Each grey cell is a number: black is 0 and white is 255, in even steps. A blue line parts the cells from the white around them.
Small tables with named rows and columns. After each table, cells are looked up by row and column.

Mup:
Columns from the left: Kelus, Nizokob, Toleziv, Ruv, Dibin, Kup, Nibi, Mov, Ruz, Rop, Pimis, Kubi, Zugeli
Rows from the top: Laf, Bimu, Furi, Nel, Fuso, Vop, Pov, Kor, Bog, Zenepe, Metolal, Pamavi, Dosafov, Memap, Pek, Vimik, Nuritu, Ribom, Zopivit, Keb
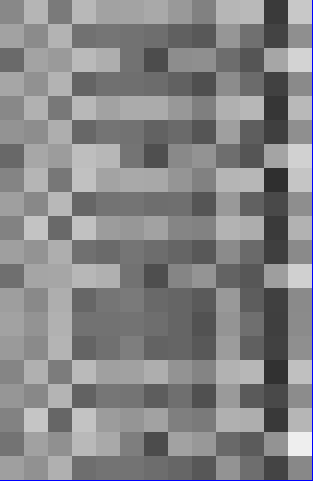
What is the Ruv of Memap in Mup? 114
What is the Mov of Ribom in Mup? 127
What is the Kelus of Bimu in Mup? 162
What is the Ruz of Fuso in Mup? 127
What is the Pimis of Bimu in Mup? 112
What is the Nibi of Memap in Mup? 110
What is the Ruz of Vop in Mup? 85
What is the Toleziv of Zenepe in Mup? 105

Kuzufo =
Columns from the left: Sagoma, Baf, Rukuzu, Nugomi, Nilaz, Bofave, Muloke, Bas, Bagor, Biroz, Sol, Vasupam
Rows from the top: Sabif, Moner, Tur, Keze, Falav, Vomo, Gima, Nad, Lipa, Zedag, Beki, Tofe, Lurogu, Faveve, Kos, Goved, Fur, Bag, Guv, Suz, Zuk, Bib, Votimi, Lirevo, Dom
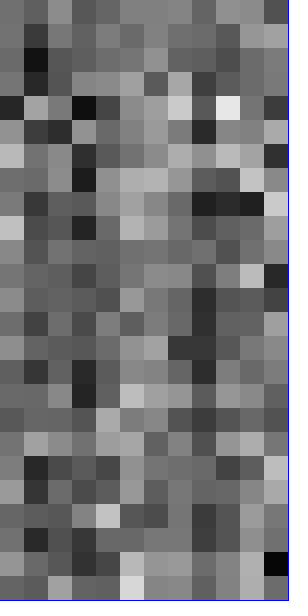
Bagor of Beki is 112
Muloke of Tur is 145
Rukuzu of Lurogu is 98
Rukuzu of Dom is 161
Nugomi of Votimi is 55
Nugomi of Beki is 99
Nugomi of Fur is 36
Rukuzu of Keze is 84
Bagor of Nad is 92
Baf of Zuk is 53
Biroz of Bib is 84

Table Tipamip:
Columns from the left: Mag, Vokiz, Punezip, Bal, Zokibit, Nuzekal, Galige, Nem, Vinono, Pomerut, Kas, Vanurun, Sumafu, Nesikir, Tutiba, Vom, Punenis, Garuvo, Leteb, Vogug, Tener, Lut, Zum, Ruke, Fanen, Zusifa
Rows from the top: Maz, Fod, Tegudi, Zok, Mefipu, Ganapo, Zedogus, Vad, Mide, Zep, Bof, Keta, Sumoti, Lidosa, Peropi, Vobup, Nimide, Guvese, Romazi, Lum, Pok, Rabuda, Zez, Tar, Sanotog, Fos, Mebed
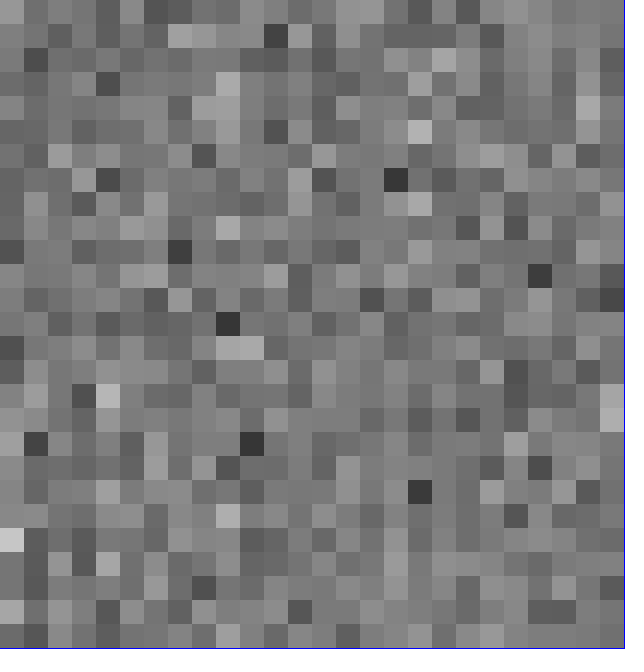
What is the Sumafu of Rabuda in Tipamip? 116
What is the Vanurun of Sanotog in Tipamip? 133
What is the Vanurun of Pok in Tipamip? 122
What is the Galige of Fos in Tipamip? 116
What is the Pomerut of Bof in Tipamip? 105
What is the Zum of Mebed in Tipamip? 125
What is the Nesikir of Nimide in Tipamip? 136
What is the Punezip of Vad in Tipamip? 109
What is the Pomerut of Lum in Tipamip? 84
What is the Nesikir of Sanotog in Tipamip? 121
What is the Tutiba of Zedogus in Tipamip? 124

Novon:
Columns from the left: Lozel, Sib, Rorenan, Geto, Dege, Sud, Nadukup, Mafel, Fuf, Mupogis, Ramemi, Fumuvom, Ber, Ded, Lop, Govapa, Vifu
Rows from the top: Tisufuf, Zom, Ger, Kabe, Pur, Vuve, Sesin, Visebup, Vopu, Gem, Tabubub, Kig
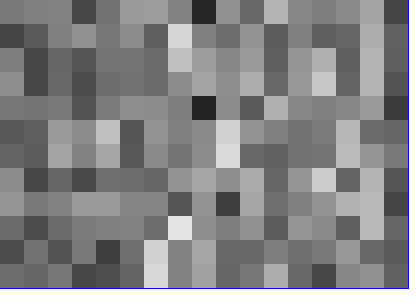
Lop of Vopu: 178
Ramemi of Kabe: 172
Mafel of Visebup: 147
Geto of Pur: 84
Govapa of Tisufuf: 163
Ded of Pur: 128
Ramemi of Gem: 144
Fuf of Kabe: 163
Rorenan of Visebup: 102
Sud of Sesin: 88
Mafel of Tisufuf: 131
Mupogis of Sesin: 217
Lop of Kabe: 100
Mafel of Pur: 126

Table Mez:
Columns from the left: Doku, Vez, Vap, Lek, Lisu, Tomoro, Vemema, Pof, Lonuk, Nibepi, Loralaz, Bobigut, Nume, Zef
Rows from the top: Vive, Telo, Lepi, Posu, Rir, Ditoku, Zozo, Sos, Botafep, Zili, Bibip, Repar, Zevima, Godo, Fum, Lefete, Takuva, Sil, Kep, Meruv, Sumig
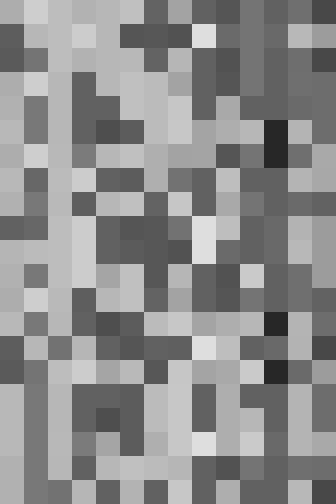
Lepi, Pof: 182
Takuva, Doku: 184
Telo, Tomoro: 85
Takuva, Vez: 120
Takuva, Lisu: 97
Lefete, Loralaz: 202
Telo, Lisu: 183
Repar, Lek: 204
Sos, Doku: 184
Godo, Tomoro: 92

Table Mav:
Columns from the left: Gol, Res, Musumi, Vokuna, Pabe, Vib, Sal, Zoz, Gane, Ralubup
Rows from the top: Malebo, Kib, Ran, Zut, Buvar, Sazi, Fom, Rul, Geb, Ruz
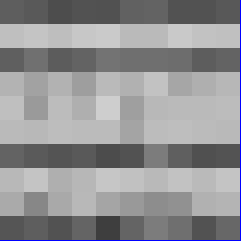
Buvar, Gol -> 191
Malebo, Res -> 89
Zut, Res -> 162
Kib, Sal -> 186
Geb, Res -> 135
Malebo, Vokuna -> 82
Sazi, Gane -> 187
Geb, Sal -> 141
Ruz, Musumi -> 82
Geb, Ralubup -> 180
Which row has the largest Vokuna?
Kib

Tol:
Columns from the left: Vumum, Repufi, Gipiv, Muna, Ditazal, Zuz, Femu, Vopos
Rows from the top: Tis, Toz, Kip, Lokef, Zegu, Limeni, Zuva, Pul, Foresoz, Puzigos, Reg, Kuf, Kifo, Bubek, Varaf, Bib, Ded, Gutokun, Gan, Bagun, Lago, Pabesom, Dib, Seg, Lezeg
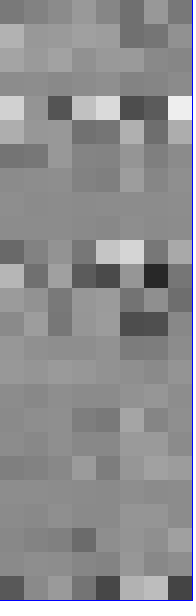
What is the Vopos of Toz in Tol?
145
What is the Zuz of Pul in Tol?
157
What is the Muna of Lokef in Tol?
140
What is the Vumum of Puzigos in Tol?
140
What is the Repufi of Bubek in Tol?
157
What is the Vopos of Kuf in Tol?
118
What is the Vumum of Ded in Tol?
140
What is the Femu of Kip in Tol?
137
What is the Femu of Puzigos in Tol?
139
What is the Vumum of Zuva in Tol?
116
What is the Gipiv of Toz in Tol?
154
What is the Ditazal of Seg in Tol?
131
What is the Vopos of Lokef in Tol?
139
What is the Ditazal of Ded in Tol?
139
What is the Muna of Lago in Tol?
139
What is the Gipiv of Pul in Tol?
142
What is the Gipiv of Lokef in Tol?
137
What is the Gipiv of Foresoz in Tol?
140

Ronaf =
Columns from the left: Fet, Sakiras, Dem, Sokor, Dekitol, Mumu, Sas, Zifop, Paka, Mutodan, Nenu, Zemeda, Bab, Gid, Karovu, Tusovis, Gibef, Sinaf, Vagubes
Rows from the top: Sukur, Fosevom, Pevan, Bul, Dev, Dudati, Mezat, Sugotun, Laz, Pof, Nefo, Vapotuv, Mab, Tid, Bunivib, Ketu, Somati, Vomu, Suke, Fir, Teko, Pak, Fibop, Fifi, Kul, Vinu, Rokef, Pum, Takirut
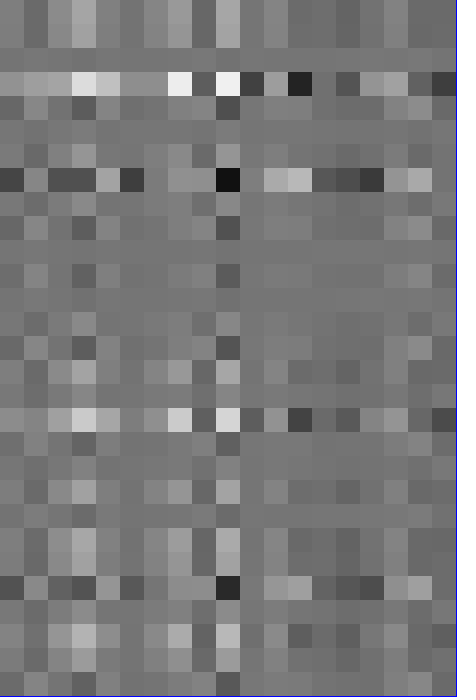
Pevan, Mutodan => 114
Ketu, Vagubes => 106
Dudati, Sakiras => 114
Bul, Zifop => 237
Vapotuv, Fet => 109
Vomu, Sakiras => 132
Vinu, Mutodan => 139
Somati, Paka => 111
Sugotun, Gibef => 148
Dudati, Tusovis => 116
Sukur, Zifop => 153
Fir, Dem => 119
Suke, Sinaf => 131
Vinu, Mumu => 117
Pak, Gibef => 120
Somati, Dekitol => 116
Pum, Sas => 128
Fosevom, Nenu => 117
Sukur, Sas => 133

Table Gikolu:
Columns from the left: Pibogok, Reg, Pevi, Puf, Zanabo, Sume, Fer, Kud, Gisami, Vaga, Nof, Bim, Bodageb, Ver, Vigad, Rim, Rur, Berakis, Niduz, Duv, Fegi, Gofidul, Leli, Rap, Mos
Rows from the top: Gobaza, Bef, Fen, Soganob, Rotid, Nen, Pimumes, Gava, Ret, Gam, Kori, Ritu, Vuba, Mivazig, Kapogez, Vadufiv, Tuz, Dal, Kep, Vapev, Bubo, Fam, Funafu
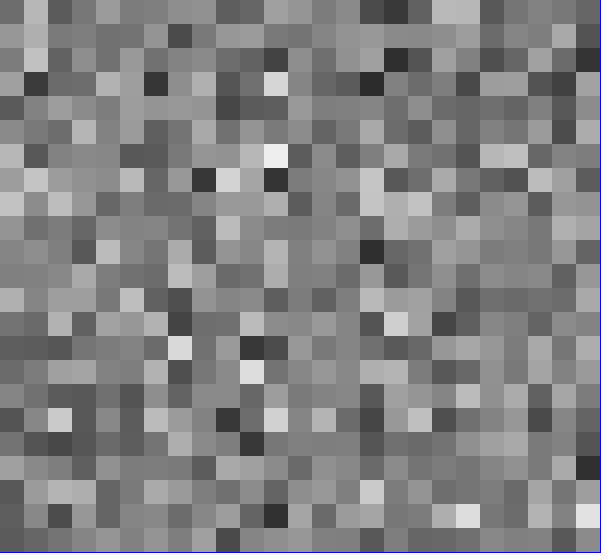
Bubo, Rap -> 117
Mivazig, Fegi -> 135
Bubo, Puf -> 174
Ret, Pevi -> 189
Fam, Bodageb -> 165
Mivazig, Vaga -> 112
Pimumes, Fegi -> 183
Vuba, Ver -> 97
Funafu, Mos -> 139
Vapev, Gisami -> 92
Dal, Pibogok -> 84
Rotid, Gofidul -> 100
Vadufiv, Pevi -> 160
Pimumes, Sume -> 88
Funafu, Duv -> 112
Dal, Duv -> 112
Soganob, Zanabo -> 178
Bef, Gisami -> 121
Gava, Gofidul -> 82
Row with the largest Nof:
Vadufiv

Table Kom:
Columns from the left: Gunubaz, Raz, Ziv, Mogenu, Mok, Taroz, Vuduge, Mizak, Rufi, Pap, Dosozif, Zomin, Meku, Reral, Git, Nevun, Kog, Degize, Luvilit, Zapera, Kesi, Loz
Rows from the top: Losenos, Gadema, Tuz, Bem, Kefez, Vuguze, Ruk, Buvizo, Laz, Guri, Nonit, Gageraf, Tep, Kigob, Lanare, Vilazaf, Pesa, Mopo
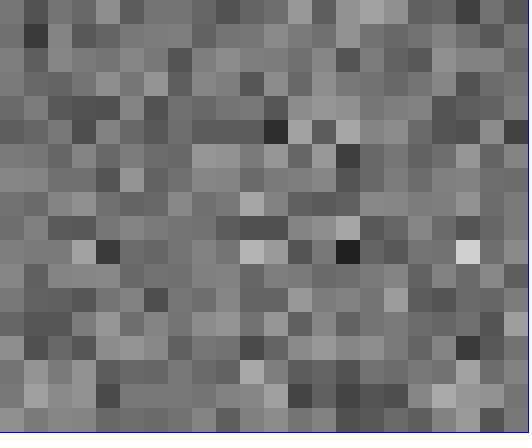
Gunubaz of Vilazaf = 117
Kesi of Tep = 102
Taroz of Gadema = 120
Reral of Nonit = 121
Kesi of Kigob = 84
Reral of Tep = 124
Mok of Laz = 113
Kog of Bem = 104
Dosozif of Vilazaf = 168
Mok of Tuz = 116
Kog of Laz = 134
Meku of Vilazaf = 93
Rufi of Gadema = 98
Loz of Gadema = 116
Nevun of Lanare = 141
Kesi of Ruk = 101
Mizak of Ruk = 104

